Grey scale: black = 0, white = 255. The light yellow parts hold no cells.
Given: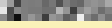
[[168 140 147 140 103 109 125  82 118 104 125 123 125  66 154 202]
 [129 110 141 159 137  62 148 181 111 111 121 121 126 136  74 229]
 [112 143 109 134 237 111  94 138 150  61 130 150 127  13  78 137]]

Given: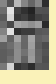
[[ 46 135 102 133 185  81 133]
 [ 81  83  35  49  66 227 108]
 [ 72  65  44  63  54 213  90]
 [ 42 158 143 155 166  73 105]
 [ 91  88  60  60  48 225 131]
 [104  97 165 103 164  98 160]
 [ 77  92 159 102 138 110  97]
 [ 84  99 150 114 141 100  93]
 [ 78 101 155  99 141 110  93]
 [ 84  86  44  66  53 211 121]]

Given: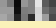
[[ 68  91 228 129 150  10 117 151]
 [ 89 111 213 129 125  16 156 156]
 [ 75 158 217  42 120  36 149 167]]

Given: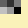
[[123  49  96]
 [  0 152 192]]

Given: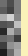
[[126  77 110]
 [126  66  92]
 [134 210 174]
 [191  92  82]
 [126 174  41]
 [ 61 115 103]
 [160 145  62]
 [172 108  29]]

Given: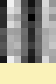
[[150 216  77  18  75 186 241  24]
 [182 203  92  47  84 200 222  49]
 [148 196  86   1  98 158 188  44]
 [189 196  97  60  88 190 218  43]
 [179 165 113  39 110 157 161  89]
 [187 173 104  43 105 166 177  75]
 [198 171 109  64 111 182 172  87]
 [169 174 101  34 108 156 167  77]
 [162 216  83  25  78 193 237  24]]

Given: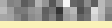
[[154 185  95 140  93 102 246 142  87 148 180 110  93 137 130 172]
 [136 186 221 108  80 182 163  52 114  96 155 147 123 121 158 187]
 [122 179 208 115 101 168 153  79 128 101 149 139 110 135 162 166]]

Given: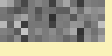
[[118 121 128  60 113 164 133  63 121 134 121  72 109 160 179]
 [148 141 155 109 150  93  94 109 114  83 122 100  82  98 119]
 [121 137 123 135  87 126 122  48 123  98 122 163 143 113 116]
 [191 124  99 146 150 121 126  66 119 118 119  60 188  98 184]
 [138 113 138  50 169 139 116 140 123 141 121 196  90 121 129]
 [161 123 145  62 117 102 124 132 124 108 122  64 139 103 118]]
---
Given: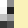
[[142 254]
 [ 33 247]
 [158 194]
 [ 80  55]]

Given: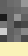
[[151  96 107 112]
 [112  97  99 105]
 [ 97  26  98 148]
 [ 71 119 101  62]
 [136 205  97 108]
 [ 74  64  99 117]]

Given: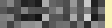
[[ 69 106 134  79  36  45  28 171 101  91  78 152  85 200  32]
 [123  86  65  72 129  85  82  78 115 145  75 123  91 125  55]
 [ 69 127 136  62  30  38  18 179  86  86  65 171  82 207  26]
 [126 120  66 112 144 142 153  58  90 111 114  68 119  45 147]]

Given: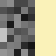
[[104 128 140  71  72]
 [ 65  81  66  49 122]
 [ 48 126 102 140  24]
 [107 116  24 142 118]
 [122 196 124  80  88]
 [ 88 196  61 125  99]
 [ 21 100 126 122  42]
 [ 47 149 137  29 143]]

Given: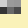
[[151 207 154]
 [ 74  52 105]]

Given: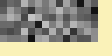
[[ 91  78 105  95 178 124 156 121 155  66 162 103  21 130]
 [ 18  93 156 121  92  53 127 117 140 181 129 150 101 105]
 [ 69 140 176 153  71 195 172  98  86 142  84 125  97  89]
 [ 94 106 107  86 105 111  25 188 126 166 107 181 150 138]
 [140  88  74  90 185  77 117  83 174  99 169  52 121 160]
 [142 135 120 120 129  16 159 170 111 118  43 115  84  86]]
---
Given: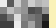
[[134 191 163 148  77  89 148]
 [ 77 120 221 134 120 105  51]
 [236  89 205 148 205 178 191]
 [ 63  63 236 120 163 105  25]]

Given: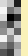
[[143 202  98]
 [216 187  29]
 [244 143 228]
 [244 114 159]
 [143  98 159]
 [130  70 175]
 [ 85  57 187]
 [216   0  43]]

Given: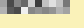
[[178  89  74 239 134 147 134 147 178 162]
 [162  74 134 104 208  61 194 224 194 119]]

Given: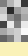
[[ 68 233 127 233]
 [167 193 206 249]
 [127 181 218  56]
 [218 141 111 167]
 [ 99 127 206 111]
 [193  43 155 181]]

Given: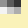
[[243 202 173]
 [146  91  51]]

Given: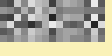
[[148 219  90  90  49  90 176 233 203 106  90 106 219  37 219]
 [148 136 106 176 121 203 148 176 121 136 136 136 121 121 121]
 [136 121 163 148 189 163 148 106 148 163 136 136 121 189 121]
 [ 90 106 189 136 203 176 163  75 148 163 163 148 106 203 106]
 [ 90  75 203 136 219 189 176  63 148 176 163 148  90 233  90]
 [ 75  63 219 106 219 189 176  37 136 176 163 163  75 233  75]]

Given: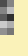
[[132 189]
 [203 175]
 [ 76 132]
 [145 118]
 [ 91  48]]

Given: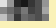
[[224 148  39  24  54  78 148]
 [192 133  54 106  92  78 119]
 [133 106  78 119  66  78 164]]
